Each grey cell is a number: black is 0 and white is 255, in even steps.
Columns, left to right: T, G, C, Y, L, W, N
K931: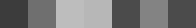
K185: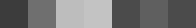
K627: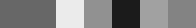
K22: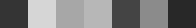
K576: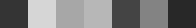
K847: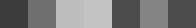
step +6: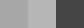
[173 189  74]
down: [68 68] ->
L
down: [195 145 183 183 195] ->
Y
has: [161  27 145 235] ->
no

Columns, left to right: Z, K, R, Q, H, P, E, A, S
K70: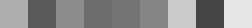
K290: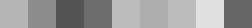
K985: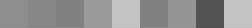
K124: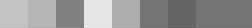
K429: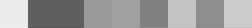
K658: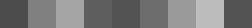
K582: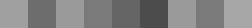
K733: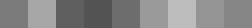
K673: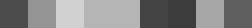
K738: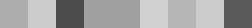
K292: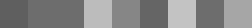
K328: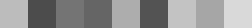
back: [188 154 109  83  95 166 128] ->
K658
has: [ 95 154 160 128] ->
yes

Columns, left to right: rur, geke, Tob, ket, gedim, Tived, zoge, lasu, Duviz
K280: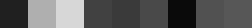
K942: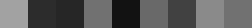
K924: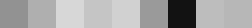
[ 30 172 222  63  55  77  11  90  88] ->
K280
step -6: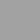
[156]

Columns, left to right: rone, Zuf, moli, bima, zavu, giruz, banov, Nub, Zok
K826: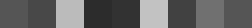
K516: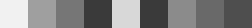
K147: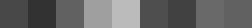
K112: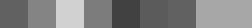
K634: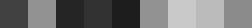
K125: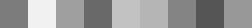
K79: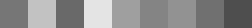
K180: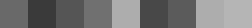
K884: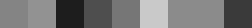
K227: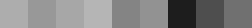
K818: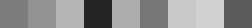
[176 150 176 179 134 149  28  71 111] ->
K227
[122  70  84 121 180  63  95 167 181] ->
K180
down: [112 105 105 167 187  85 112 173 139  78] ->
Nub
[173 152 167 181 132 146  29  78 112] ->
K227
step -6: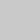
[195]
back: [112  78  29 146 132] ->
K227

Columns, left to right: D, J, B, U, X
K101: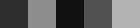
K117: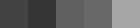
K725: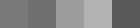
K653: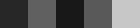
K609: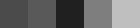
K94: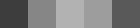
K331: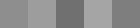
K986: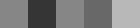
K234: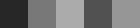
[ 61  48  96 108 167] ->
K117
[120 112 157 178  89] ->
K725

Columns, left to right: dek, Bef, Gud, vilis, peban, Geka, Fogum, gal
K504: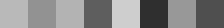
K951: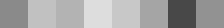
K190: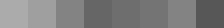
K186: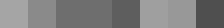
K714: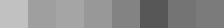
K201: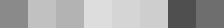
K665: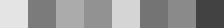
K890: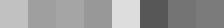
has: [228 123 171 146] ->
yes
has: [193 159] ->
yes
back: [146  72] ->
K951

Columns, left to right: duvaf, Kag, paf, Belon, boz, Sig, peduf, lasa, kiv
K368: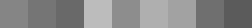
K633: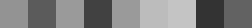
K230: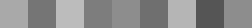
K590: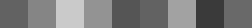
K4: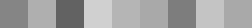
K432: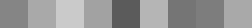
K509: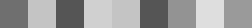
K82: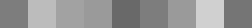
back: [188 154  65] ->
K633
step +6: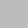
[194]
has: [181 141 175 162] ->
no
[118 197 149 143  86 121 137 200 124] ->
K82
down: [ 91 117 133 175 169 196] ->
Kag

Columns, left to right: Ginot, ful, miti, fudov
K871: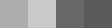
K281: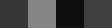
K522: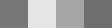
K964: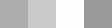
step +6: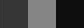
[ 61 140  21]
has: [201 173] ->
no
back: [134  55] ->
K281
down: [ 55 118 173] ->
Ginot
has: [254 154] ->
yes
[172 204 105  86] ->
K871
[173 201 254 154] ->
K964

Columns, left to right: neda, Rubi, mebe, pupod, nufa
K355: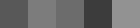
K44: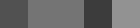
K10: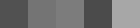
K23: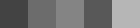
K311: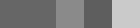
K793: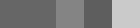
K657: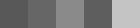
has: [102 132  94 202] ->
yes
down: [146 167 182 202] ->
nufa

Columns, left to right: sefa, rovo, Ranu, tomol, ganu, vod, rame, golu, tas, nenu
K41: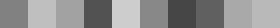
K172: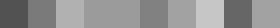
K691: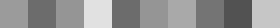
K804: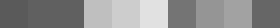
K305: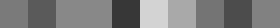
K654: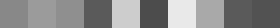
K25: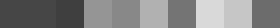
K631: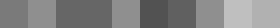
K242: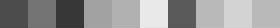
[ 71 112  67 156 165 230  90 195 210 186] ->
K242
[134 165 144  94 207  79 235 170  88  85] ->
K654
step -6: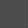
[70]
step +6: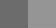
[114 155]
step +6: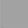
[168]

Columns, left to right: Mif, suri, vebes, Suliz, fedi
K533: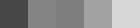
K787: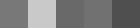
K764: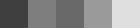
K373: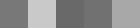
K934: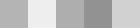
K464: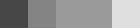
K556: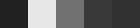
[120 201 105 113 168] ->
K373
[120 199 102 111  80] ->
K787
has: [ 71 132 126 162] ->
yes
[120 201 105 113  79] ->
K787

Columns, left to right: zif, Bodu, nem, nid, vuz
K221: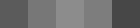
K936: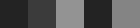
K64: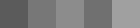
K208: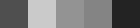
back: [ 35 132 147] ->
K208
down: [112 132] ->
nid
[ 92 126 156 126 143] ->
K64

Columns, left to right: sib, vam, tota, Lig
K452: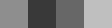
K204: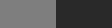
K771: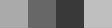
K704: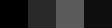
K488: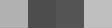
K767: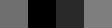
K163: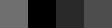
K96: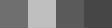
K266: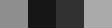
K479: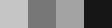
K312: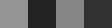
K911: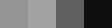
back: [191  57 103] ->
K771
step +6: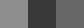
[148  63 109]
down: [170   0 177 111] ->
sib
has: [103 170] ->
no
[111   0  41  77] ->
K163
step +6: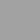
[169]

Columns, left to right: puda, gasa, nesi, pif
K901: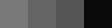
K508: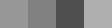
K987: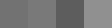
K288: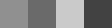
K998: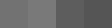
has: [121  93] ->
yes
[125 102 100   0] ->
K901
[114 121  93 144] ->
K987
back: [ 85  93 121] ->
K998

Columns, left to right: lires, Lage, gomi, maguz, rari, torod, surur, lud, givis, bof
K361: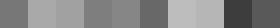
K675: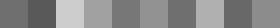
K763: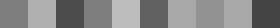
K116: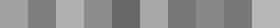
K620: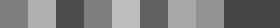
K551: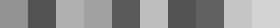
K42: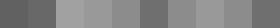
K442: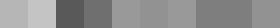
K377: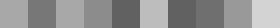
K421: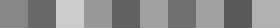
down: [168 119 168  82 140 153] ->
surur
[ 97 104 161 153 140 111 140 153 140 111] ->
K42
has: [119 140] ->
no
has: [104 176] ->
no

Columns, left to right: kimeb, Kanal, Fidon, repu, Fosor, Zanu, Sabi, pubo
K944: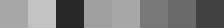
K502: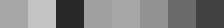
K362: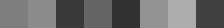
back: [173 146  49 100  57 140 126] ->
K362
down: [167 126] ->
kimeb
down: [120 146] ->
Zanu
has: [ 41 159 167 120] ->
yes
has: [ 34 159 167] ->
no
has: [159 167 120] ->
yes
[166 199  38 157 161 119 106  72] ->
K944

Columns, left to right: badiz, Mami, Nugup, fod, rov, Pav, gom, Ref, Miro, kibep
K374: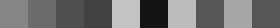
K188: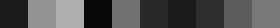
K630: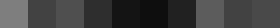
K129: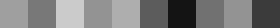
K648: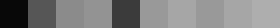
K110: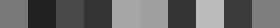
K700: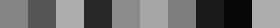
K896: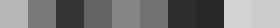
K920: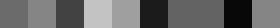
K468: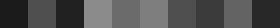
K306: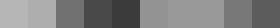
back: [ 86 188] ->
K374
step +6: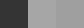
[ 58 172 165]
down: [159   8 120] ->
badiz
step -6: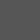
[80]
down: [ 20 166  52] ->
gom
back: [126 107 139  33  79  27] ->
K468

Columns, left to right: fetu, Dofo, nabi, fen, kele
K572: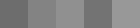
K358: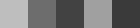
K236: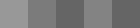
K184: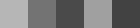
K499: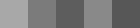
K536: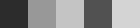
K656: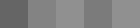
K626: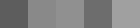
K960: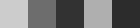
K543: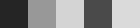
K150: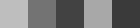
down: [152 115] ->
Dofo
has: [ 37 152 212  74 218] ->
yes
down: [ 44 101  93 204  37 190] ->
fetu
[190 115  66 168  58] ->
K150
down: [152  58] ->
kele
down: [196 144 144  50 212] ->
nabi
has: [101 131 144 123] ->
yes

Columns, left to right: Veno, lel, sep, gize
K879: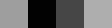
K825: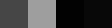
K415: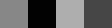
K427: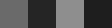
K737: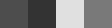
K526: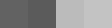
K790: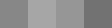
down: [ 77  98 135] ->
Veno
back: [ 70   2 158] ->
K879
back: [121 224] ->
K737
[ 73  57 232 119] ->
K737
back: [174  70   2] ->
K879

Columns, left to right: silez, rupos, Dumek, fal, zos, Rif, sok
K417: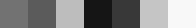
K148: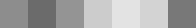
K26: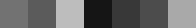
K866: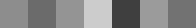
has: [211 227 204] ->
no
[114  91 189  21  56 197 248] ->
K417
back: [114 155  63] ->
K866
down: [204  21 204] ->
fal
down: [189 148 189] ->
Dumek

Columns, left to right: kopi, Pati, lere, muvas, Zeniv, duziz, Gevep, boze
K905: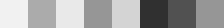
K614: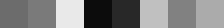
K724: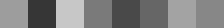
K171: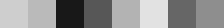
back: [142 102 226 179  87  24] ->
K171
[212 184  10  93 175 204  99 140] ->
K171
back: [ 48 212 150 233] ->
K905
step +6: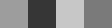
[163  60 205 128]
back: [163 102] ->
K724
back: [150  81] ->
K905

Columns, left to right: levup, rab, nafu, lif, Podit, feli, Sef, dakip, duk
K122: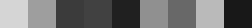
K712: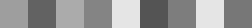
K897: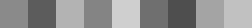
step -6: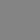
[126]
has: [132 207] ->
yes
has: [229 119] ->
yes
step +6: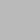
[192]
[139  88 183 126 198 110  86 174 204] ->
K897
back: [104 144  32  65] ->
K122

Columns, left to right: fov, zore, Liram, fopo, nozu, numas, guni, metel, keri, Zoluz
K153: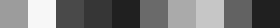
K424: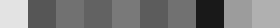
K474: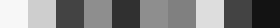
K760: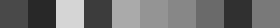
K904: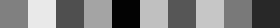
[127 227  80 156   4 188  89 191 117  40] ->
K904
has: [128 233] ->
yes
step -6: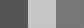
[ 80 192 115]
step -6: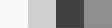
[241 200  61 136]
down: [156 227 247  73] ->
fov
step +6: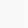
[253]

